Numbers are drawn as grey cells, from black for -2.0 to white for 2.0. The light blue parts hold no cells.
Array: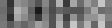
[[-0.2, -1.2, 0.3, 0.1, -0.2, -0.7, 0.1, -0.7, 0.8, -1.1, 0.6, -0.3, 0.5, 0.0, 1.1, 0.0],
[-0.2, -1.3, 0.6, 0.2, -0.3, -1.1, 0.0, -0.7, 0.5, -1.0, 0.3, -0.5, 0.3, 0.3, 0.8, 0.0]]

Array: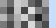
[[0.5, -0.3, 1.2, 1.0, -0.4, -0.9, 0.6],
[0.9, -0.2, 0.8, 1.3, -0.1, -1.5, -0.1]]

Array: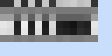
[[-1.2, -1.2, 1.1, -1.3, 1.1, -1.2, 1.1, -1.1, 1.0, 1.1, 1.2, 1.0, 1.1, -1.2],
[0.5, 0.5, -0.4, 0.5, -0.5, 0.5, -0.5, 0.4, -0.5, -0.5, -0.5, -0.5, -0.4, 0.5],
[1.5, 1.4, -1.4, 1.6, -1.4, 1.5, -1.5, 1.3, -1.4, -1.5, -1.6, -1.3, -1.4, 1.5]]

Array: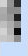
[[1.3, 0.3, -1.3],
[0.6, 0.4, -1.5],
[1.3, 0.8, -1.8]]

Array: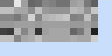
[[-0.1, -0.1, 1.6, 0.5, -0.4, -0.3, 0.1, 0.0, -0.2, -0.2, 0.5, 0.6, -0.1, -0.5],
[0.1, 0.1, -0.1, 0.3, 1.3, 0.1, 0.8, 0.9, 1.0, 1.1, 0.0, 0.1, 1.0, 0.1],
[-1.0, -1.1, 0.9, 0.1, 0.6, -1.2, 0.5, 0.6, 0.6, 0.6, -0.4, -0.1, 0.6, -1.5]]

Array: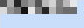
[[-0.7, 0.7, -1.4, 0.0, 0.4, -0.7, 0.9, 1.3, 0.0, 0.9, 1.6]]

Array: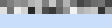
[[-0.3, 0.0, 0.3, 0.2, 0.8, 1.0, 0.0, 1.1, -0.2, 0.8, -0.1, -0.9, -0.6, -0.3, -0.2, -0.9]]

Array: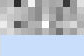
[[0.8, 0.9, -1.3, 0.6, 1.8, 0.3, 0.8, 0.6, 0.7, -1.1, 0.4, 1.5],
[1.3, 1.1, 1.0, 0.8, 0.5, 0.2, 1.2, 0.7, 0.0, 0.7, 0.6, 0.9],
[1.2, 1.4, 1.0, 0.8, 0.7, 0.4, 0.9, 0.5, -0.2, 0.8, 0.5, 1.1]]

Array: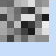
[[-0.3, -0.4, 0.8, 1.0, 1.5, 0.2, 0.4],
[-1.0, 0.4, -0.2, 1.5, 1.5, -0.4, -1.6],
[0.6, 0.2, -0.3, -1.0, -1.6, 0.8, 1.5]]
